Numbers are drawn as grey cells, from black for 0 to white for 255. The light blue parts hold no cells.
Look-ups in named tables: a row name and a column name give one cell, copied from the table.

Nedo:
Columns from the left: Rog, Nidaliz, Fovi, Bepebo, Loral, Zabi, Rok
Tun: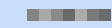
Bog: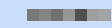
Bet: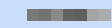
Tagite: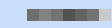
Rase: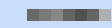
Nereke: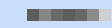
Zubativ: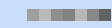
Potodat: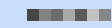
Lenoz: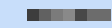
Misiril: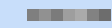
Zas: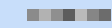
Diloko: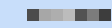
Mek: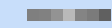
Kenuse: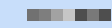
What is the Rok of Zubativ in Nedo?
98
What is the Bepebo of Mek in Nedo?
185
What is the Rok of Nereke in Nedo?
207
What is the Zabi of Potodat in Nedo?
194
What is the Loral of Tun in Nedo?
172
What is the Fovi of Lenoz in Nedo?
123
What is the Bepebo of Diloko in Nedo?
188

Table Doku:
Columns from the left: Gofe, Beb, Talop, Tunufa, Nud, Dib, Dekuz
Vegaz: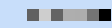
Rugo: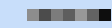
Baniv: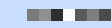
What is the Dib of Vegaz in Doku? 116
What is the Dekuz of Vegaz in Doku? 0
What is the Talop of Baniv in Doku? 46
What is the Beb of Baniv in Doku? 144
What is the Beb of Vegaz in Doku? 206
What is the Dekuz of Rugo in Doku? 14
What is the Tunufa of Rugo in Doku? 94
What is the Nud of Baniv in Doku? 89
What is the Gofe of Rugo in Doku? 141
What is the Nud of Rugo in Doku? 152
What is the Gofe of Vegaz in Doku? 97

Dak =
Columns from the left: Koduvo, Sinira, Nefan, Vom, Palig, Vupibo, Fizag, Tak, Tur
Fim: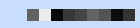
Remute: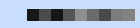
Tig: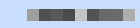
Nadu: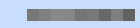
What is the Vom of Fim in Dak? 55
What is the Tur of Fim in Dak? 51
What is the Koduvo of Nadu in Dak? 120
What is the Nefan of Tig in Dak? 89
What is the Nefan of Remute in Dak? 23
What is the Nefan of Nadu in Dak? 137
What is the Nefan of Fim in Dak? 10
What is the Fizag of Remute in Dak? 73
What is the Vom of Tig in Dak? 75
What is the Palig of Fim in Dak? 69
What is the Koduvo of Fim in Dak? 98
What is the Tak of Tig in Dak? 107
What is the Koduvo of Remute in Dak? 23
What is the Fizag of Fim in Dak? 84
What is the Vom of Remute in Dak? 85
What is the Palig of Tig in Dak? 196
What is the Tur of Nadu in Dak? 97
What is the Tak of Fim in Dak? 12
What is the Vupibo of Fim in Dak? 99
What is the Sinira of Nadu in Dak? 128
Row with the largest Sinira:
Fim

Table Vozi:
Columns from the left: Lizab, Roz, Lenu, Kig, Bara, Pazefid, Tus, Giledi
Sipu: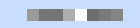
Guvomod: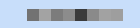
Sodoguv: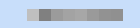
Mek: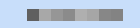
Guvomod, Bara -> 59
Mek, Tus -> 135
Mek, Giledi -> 131
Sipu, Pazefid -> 109
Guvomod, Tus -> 162
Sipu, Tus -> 121
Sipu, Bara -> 252
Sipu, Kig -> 174
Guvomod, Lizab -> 114
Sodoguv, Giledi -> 144
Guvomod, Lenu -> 124
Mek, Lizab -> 96
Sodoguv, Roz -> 128
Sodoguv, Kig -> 163
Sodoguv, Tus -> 146
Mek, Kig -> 139
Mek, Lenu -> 150

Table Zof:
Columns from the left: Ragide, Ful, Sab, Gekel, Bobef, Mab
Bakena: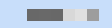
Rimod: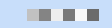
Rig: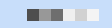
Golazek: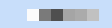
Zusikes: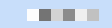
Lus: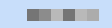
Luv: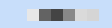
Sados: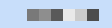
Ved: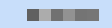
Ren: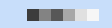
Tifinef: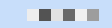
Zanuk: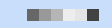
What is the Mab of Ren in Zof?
246
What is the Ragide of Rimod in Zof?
193
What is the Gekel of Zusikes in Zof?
139
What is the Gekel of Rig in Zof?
239
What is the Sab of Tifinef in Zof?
226
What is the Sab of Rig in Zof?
110
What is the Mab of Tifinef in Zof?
157
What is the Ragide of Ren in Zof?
60
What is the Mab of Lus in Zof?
172
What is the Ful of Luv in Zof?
99
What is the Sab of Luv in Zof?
68
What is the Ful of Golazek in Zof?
122
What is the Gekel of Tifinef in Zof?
105
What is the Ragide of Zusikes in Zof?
253
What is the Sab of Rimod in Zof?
238
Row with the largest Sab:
Rimod

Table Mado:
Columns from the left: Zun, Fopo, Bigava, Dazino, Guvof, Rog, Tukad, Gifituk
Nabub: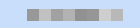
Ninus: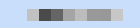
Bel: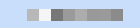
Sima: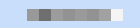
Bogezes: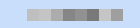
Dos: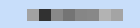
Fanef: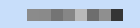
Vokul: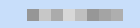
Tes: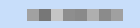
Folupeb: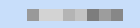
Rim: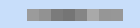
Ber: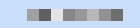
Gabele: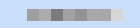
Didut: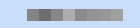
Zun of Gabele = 159
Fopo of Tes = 119
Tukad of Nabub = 206
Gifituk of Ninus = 199
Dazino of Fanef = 134
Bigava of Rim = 123
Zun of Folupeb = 153
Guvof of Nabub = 145
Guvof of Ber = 152
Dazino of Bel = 154
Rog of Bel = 153
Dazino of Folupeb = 180
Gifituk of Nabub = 184
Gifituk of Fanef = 53
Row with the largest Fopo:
Bel

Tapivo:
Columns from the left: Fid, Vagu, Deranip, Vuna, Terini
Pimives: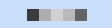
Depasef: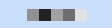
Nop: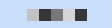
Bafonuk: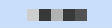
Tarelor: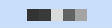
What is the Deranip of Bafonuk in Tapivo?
178
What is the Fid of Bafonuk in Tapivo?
206
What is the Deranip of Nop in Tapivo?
120
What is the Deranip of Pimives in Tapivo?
208
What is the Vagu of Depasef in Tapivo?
34
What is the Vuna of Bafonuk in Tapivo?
58
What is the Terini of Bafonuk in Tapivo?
82
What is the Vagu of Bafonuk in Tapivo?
56
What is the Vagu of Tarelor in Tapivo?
58
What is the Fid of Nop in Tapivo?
194

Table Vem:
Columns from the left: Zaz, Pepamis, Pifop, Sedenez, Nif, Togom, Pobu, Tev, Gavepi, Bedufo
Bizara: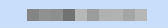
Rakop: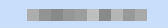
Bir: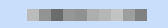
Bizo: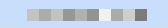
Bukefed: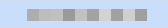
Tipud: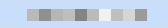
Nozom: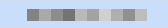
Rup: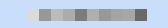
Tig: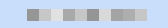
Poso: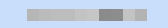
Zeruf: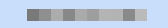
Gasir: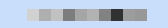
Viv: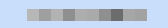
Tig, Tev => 164
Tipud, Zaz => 185
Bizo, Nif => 177
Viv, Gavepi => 166
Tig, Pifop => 225
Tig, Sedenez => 169
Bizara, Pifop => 142
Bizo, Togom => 147
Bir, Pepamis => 147
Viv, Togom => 170
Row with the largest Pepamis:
Tig

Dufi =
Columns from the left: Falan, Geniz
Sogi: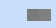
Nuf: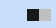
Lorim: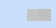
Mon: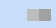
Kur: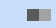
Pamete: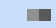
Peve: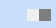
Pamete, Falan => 145
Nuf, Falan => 25
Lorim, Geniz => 191
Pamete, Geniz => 89
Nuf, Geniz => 191
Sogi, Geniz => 128
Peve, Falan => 239
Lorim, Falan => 196
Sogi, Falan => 122
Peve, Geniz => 126
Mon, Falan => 189
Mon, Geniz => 161
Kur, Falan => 90
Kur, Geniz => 163

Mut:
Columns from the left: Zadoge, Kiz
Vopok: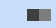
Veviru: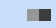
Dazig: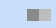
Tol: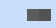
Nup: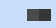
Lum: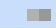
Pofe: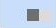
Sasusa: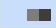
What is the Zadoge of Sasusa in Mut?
125
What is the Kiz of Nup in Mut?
54
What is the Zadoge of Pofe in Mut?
111
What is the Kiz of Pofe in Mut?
219
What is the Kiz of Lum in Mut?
152
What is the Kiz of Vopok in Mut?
125
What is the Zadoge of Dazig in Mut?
137

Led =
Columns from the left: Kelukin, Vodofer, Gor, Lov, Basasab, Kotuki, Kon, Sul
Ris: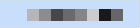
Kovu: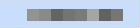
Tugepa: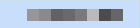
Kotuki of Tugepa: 186
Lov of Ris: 106
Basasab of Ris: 133
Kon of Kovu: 98
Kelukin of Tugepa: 150
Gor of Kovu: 100
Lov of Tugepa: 106
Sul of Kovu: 118
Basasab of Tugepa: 122
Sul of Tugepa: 102
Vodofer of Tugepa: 138
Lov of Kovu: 116
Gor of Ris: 71

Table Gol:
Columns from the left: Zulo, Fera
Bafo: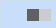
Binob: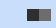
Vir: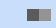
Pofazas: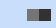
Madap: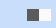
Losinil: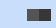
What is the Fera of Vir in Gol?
148
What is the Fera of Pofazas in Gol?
50
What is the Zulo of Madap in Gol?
91
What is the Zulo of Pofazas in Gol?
117
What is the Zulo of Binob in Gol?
47
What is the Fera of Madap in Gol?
250
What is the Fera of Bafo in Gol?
204
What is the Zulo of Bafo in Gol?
97
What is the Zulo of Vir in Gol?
91
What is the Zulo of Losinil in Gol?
84
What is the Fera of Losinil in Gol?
55
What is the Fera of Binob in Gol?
109

